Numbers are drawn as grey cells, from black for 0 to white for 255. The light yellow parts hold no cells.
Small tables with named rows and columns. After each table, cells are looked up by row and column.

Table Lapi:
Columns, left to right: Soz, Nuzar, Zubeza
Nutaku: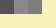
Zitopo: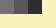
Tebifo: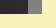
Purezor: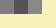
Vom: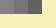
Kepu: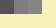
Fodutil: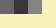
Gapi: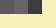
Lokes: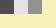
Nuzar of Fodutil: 55
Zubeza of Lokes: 145
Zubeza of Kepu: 132
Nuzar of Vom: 117
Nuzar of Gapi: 101
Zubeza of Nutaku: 125
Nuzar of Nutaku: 137
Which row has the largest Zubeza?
Lokes

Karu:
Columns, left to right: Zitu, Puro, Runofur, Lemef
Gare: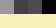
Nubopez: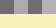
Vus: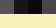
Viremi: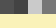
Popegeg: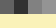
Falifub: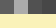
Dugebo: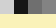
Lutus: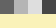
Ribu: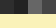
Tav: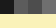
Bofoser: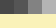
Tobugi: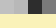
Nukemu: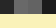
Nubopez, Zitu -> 110
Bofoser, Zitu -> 72
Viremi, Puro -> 67
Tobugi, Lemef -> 122
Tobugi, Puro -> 184
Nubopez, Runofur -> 110
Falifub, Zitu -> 94
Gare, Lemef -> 4
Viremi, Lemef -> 119
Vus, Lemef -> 72
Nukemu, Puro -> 105
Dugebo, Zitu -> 209
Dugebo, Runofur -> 111
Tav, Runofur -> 77
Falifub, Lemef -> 71
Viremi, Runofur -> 202
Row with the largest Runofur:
Lutus

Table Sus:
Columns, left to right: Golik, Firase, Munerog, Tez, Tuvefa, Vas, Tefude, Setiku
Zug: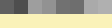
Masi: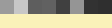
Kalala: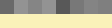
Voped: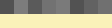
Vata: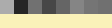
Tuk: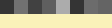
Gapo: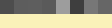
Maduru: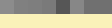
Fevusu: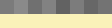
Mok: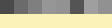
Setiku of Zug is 176
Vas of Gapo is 62
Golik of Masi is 155
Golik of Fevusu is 123
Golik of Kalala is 106
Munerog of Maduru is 126
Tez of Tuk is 95
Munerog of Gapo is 94
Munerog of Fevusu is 112
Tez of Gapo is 90
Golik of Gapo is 77

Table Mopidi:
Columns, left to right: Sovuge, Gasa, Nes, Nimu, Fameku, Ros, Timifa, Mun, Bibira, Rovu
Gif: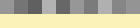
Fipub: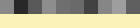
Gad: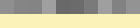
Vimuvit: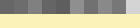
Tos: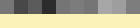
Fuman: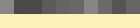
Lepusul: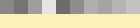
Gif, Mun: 176
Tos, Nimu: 44
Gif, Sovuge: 150
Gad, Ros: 107
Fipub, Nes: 89
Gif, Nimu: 178
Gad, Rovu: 147
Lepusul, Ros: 142
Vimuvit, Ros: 143
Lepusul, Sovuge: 135
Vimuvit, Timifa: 113
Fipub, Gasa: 40
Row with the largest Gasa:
Gad

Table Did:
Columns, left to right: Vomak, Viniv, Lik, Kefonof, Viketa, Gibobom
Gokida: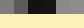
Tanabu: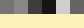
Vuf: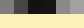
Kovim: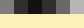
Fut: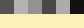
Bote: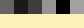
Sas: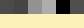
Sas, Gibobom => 79
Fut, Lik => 146
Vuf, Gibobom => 161
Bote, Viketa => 1
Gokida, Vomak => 125
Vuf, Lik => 18
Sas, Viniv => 69
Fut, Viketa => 172
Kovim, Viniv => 47
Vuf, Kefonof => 21
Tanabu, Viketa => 206
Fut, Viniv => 179
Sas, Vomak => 75
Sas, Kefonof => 173
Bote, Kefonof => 148
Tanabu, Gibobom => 100
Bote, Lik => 61

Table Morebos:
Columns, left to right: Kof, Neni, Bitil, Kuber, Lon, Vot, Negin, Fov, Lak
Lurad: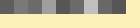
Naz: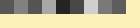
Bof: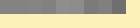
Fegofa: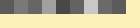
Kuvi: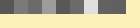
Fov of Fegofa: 106
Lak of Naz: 93
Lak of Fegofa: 91
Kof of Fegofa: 91
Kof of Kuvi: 87
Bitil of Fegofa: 102
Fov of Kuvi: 98
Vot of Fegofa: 99
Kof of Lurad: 94
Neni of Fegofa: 121
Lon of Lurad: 86

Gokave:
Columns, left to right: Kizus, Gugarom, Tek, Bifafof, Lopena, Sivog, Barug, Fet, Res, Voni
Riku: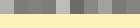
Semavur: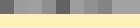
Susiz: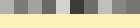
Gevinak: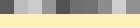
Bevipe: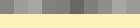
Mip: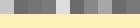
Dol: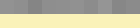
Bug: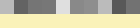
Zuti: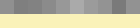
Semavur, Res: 162
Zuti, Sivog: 170
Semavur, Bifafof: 143
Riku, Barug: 135
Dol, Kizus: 146
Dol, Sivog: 145
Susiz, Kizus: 177
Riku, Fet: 161
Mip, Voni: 120
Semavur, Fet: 132

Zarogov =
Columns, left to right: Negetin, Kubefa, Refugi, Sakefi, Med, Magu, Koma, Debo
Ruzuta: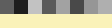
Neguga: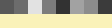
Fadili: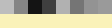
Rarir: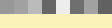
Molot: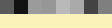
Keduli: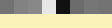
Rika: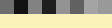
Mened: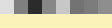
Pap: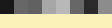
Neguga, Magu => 162
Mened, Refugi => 43
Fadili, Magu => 117
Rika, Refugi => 130
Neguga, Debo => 59
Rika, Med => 147
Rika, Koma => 164
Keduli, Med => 17
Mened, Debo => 141
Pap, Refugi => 97
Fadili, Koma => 147
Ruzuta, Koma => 150
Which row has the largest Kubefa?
Rarir

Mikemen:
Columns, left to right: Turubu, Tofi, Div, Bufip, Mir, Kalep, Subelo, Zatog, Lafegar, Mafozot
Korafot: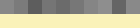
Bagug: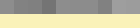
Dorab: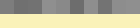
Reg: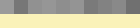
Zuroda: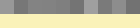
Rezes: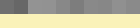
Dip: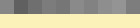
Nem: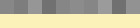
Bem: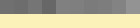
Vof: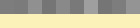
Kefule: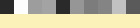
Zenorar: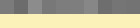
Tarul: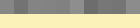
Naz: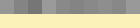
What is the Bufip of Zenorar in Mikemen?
120
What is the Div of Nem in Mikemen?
150
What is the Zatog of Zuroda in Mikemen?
122
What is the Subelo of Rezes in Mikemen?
137
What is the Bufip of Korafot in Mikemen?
117
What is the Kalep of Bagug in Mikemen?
140
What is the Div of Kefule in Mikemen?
157
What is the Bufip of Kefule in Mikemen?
163
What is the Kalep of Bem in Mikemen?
127
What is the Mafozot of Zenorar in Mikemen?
115
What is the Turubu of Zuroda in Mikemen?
152
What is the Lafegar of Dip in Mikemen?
148
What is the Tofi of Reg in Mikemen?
119
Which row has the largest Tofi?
Kefule

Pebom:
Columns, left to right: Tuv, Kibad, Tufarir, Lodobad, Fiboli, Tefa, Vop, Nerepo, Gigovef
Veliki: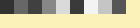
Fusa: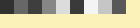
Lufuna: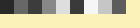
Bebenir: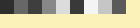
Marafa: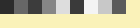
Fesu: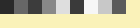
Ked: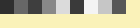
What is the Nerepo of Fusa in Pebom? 198
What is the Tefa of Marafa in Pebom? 58
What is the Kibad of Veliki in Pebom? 103
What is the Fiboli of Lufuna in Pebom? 222
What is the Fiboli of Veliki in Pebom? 218
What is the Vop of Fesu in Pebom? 246
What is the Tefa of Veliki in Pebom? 58

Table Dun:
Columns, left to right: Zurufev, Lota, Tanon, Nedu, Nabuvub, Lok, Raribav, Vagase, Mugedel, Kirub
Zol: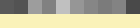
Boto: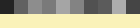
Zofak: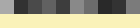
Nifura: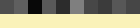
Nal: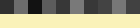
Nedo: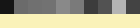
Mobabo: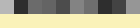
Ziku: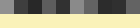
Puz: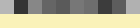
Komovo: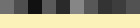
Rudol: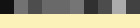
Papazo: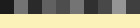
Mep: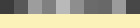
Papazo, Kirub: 63
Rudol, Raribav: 48
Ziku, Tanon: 40
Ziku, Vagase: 44
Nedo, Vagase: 82
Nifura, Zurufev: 78
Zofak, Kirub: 123
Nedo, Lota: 107
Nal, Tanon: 18
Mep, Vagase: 104
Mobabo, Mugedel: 67
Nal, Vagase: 67
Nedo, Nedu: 114
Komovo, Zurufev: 112
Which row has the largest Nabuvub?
Zol

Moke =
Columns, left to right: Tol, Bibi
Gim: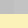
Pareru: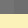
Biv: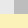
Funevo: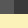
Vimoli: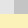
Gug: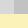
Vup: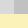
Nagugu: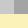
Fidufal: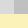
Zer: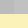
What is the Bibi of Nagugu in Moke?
164
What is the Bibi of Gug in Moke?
194
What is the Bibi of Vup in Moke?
193
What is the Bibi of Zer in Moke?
193
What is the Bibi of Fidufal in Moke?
192
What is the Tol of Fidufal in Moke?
218
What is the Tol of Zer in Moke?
187
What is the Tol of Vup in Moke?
217

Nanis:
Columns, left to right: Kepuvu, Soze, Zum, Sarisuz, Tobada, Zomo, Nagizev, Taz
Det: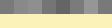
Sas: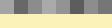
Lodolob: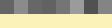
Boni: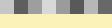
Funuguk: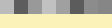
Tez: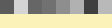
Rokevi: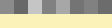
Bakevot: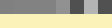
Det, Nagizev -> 150
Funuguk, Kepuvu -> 187
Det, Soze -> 137
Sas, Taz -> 118
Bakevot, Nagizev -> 180
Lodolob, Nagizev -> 81
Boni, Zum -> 158
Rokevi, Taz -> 108
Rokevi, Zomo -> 116
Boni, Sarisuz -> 216
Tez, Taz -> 185
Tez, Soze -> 212
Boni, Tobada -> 155
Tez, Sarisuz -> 113
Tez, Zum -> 102
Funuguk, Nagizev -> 140
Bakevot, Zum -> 130
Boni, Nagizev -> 183

